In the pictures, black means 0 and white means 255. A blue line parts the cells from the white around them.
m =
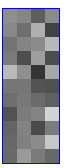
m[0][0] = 142
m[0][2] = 94
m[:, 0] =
[142, 136, 115, 122, 186, 118, 110, 82, 100, 104, 106]
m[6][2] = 107
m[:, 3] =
[138, 66, 184, 77, 167, 81, 96, 211, 124, 199, 104]
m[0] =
[142, 134, 94, 138]
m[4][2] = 52
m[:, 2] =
[94, 175, 139, 158, 52, 83, 107, 131, 74, 139, 122]
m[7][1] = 124

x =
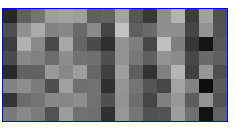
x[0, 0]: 39
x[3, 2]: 129
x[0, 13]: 60
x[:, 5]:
[158, 107, 101, 114, 157, 112, 142, 113]
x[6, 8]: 147
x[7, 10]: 81
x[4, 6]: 102
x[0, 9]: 86
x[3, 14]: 106
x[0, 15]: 80
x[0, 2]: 117
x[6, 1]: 108
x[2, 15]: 88
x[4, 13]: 65
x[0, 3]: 158
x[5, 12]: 163
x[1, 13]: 70
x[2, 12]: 127
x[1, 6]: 138
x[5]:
[132, 142, 123, 79, 160, 112, 113, 48, 149, 116, 85, 70, 163, 130, 14, 91]
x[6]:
[52, 108, 115, 136, 134, 142, 113, 80, 147, 109, 69, 128, 151, 94, 147, 82]
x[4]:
[41, 97, 98, 154, 136, 157, 102, 64, 159, 94, 50, 129, 181, 65, 150, 79]
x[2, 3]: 73
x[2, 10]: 69
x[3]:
[75, 136, 129, 108, 141, 114, 111, 80, 147, 119, 96, 147, 138, 72, 106, 96]
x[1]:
[79, 145, 171, 130, 136, 107, 138, 68, 194, 95, 106, 142, 142, 70, 146, 83]
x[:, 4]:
[162, 136, 168, 141, 136, 160, 134, 156]
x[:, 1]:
[96, 145, 176, 136, 97, 142, 108, 136]
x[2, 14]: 20
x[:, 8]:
[164, 194, 146, 147, 159, 149, 147, 150]

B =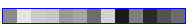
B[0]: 139
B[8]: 26
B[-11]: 204

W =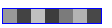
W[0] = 153
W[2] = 192
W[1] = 67
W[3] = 61

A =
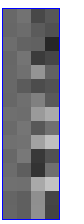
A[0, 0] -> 104
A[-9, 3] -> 90
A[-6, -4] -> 112
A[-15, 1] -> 114
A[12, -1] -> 194
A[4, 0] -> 104
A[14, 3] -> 68
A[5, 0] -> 104
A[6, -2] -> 128
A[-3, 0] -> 112
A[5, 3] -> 83
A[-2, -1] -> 70
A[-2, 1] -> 95
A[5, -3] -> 91
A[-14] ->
[103, 108, 91, 81]
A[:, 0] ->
[104, 103, 109, 103, 104, 104, 103, 111, 106, 112, 104, 108, 112, 101, 102]
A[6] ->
[103, 111, 128, 90]
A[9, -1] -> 191
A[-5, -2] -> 56

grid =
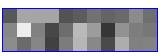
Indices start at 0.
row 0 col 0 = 88
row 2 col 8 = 173
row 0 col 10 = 111
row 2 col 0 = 140
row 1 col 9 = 125
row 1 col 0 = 135
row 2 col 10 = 130
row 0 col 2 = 165
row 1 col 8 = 146

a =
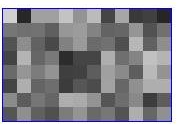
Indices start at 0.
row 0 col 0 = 208
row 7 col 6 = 105
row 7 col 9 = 174
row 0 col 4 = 195
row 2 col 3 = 73
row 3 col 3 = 121
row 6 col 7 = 85
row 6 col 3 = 102
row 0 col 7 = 69
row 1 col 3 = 95
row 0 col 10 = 64
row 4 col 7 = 160
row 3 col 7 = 174
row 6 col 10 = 61
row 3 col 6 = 69
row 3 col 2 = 102
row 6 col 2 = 118
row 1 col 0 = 118
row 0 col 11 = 38
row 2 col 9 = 183
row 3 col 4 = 44
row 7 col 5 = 148
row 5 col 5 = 86
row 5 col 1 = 174
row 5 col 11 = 174
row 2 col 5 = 154
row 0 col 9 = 57
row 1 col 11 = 112

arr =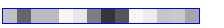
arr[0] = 193
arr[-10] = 248
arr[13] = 165
